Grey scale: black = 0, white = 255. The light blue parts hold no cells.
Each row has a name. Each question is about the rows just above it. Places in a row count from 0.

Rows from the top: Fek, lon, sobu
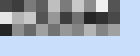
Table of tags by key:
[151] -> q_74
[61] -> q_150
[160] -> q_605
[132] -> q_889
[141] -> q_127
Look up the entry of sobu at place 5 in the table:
q_74
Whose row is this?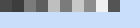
Fek
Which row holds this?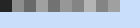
sobu

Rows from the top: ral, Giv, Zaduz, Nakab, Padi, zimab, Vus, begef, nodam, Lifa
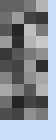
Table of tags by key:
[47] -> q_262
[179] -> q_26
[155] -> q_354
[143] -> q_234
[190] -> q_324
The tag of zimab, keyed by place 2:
q_354
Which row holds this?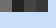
nodam
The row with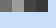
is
Giv
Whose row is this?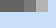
ral
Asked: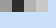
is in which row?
Nakab

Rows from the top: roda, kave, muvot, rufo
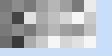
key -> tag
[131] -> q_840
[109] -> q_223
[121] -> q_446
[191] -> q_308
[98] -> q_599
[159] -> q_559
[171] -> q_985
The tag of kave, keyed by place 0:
q_840
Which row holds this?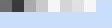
rufo
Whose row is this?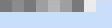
roda

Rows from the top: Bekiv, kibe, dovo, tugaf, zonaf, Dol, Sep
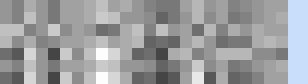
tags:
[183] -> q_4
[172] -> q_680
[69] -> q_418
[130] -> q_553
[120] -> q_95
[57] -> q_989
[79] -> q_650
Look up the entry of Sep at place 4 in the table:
q_418
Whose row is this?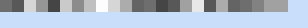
Sep
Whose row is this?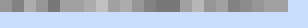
Bekiv
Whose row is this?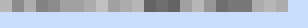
tugaf
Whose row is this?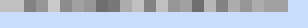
dovo

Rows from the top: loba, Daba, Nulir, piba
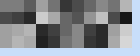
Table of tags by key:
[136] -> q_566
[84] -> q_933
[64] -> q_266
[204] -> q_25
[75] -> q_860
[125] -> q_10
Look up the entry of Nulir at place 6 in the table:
q_566
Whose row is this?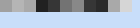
piba
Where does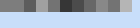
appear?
loba

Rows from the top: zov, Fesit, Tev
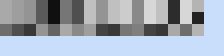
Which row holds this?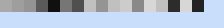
Fesit
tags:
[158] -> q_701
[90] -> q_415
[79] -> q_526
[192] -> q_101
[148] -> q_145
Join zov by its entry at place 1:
q_701

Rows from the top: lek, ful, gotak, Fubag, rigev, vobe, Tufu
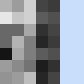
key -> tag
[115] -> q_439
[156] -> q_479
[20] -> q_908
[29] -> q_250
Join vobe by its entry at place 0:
q_479
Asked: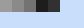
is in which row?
vobe

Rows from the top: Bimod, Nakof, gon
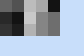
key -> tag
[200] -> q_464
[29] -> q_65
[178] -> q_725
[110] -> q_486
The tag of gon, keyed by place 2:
q_725
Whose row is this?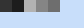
gon
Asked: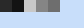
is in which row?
Nakof
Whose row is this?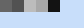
Bimod

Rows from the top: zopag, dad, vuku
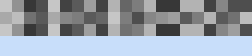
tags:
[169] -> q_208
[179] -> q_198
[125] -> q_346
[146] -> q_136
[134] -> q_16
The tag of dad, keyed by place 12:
q_16
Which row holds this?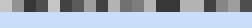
vuku

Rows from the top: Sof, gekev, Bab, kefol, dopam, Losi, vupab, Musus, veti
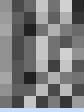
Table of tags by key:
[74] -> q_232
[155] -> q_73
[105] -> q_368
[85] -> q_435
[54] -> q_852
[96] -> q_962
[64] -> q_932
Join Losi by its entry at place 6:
q_435
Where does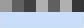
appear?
gekev

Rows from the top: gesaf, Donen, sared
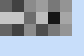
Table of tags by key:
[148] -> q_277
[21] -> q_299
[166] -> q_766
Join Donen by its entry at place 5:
q_766
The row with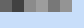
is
gesaf
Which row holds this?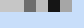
Donen

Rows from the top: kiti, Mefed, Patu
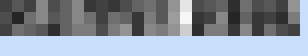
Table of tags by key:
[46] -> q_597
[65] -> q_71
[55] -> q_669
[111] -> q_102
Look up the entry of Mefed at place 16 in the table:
q_669
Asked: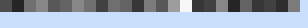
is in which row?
Mefed

